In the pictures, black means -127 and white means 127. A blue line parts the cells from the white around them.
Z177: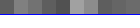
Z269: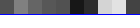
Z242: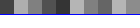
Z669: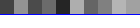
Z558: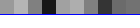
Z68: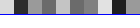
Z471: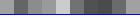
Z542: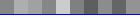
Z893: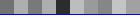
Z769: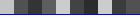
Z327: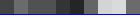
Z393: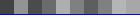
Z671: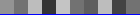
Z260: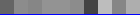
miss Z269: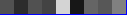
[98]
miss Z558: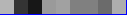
[-13]
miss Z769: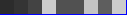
[-67]
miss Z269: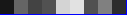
[-40]
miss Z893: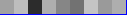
[-6]
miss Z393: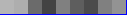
[39]

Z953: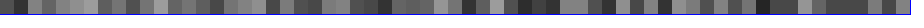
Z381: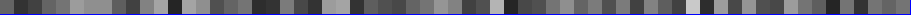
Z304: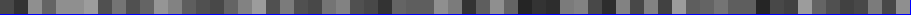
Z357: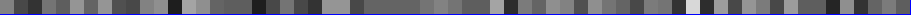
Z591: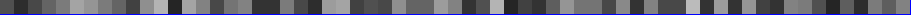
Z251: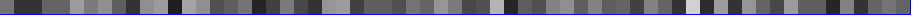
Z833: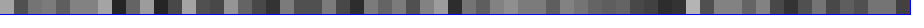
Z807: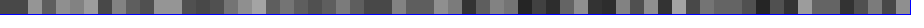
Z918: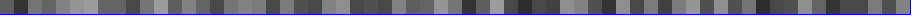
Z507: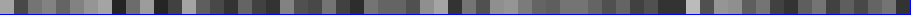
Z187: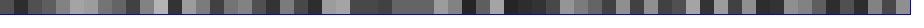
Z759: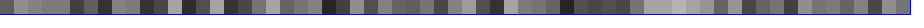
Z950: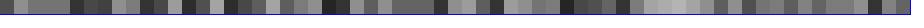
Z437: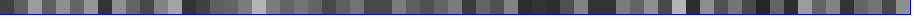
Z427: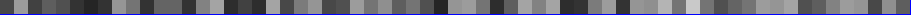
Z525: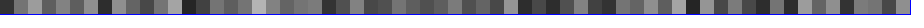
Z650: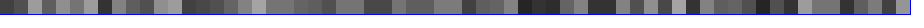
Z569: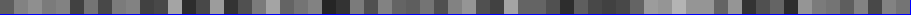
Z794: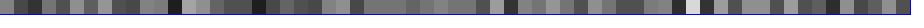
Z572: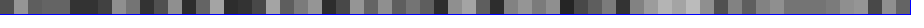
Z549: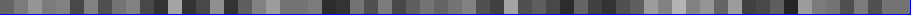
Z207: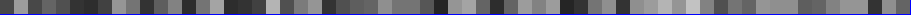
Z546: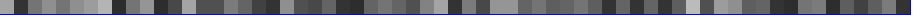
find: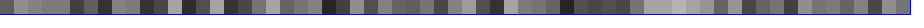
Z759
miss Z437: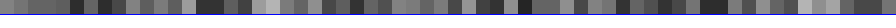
[-68]
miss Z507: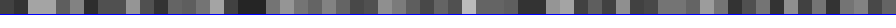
[-19]
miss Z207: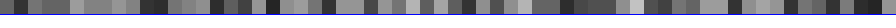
[-41]
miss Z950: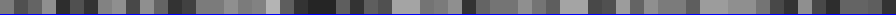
[44]
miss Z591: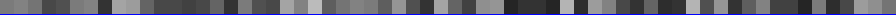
[9]

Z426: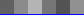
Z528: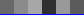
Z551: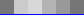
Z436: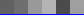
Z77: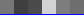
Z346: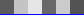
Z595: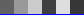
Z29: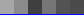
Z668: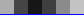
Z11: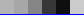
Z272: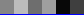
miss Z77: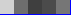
[-2]
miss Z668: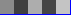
[-105]
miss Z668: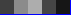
[68]
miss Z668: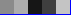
[-58]
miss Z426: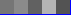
[17]
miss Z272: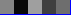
[60]

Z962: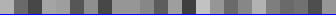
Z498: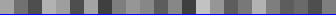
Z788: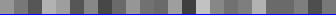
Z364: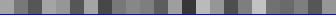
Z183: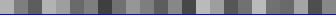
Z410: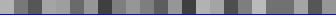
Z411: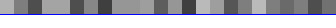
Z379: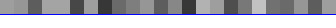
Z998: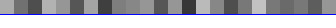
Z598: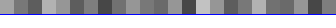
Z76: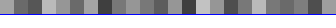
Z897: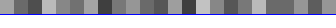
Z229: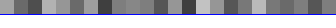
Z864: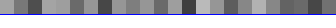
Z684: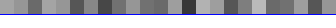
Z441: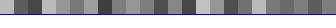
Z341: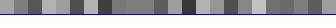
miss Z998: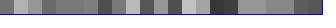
[44]
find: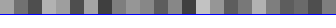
Z498
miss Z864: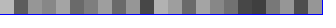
[-28]
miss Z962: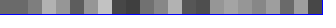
[14]

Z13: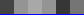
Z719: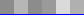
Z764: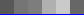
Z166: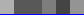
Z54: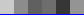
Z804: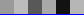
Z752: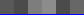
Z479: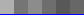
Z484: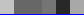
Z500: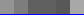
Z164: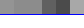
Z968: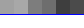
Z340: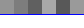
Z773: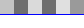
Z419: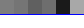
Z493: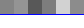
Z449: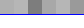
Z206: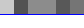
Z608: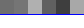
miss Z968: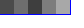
[33]
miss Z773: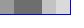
[96]
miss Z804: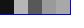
[60]
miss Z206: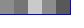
[-45]
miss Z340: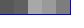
[20]
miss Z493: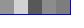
[4]

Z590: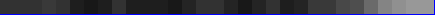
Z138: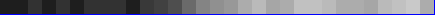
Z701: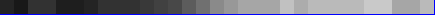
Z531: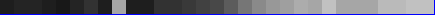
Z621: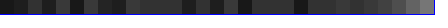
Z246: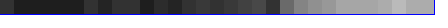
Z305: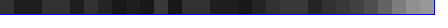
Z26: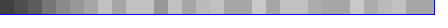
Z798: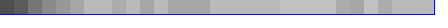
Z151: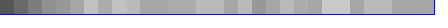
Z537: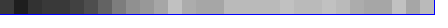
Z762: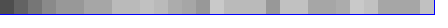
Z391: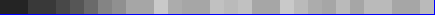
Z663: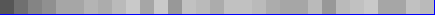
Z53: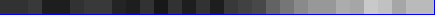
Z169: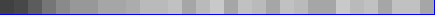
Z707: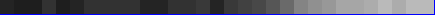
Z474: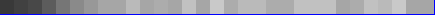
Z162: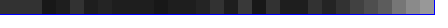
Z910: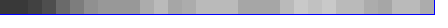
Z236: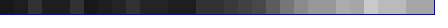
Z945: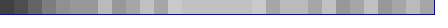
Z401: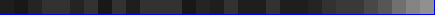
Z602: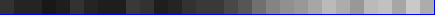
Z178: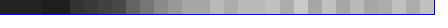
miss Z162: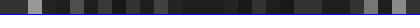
[-35]
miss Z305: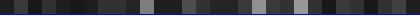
[-28]
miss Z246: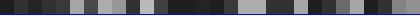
[-83]
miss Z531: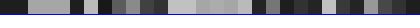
[31]
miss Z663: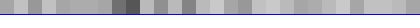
[52]

